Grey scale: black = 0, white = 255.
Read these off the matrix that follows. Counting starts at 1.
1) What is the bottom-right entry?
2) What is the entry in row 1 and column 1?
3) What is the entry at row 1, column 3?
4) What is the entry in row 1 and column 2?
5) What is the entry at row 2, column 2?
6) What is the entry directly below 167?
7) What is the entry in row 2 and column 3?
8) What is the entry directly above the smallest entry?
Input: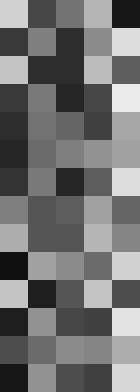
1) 215
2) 209
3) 114
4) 71
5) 127
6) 161
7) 45
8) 173

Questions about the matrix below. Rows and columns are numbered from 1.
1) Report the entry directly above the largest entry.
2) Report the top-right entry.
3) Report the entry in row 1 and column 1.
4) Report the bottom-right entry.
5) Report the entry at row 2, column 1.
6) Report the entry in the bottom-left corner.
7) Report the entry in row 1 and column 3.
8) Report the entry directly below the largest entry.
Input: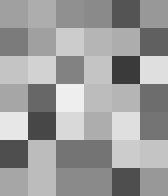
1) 130
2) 152
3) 160
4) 152
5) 123
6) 166
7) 144
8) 217

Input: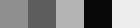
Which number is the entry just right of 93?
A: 180
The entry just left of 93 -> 143
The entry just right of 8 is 237

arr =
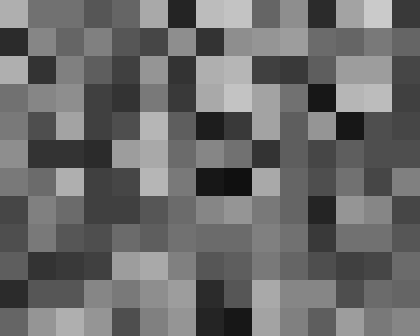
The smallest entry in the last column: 57
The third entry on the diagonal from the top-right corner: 157
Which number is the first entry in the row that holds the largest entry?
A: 175
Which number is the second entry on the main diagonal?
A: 134
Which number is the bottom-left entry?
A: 101
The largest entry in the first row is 202
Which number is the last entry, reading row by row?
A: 134
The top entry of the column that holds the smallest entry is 195
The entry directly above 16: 113
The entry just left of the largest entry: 163
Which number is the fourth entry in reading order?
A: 86
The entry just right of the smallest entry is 169
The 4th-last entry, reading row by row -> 94
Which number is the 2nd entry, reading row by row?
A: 113
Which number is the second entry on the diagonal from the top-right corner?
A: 121
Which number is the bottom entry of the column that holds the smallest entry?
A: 23
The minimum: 16
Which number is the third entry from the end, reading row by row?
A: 157
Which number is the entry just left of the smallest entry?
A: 23
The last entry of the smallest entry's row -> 128
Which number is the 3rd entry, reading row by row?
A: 113

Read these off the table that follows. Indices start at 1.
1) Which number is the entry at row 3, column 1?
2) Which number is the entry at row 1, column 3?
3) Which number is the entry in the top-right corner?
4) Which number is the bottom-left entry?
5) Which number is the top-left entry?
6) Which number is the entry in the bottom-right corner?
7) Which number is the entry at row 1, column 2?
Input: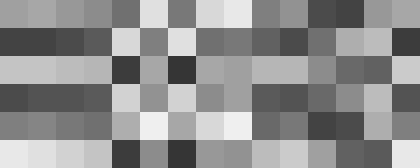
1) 196
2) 152
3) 167
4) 232
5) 160
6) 232
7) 167
